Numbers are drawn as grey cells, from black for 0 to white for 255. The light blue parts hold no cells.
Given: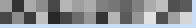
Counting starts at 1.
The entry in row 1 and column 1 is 159
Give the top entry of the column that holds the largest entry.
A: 171
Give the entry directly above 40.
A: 71
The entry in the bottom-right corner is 213
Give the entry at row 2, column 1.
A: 71
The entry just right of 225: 80
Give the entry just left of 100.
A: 119
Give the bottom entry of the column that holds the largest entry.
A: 225
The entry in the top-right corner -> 90

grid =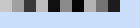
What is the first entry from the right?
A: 28
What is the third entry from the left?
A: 56
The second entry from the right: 116

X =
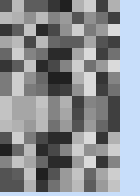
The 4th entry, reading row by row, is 93
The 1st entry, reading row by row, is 83
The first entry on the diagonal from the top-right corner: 177
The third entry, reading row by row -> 93
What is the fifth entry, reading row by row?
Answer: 53
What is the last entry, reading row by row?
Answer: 195
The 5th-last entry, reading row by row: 154
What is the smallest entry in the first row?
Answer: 32
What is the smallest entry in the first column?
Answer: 32
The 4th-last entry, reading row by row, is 186
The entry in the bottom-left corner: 83
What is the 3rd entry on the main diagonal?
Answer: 195
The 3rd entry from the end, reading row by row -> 93
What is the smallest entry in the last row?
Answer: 53

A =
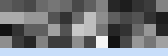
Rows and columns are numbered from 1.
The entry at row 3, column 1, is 18
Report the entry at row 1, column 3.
72
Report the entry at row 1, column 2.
83
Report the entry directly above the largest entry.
118
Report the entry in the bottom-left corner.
142
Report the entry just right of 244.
18
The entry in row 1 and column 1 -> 95
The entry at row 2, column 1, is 171
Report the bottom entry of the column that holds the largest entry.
244
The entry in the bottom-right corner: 161

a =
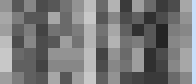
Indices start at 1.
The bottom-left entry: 158
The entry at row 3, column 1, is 158
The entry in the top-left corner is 147
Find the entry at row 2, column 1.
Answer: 167
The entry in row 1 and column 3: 135
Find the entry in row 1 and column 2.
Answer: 87
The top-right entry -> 167
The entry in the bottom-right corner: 135
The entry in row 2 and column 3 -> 87
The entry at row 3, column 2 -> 96
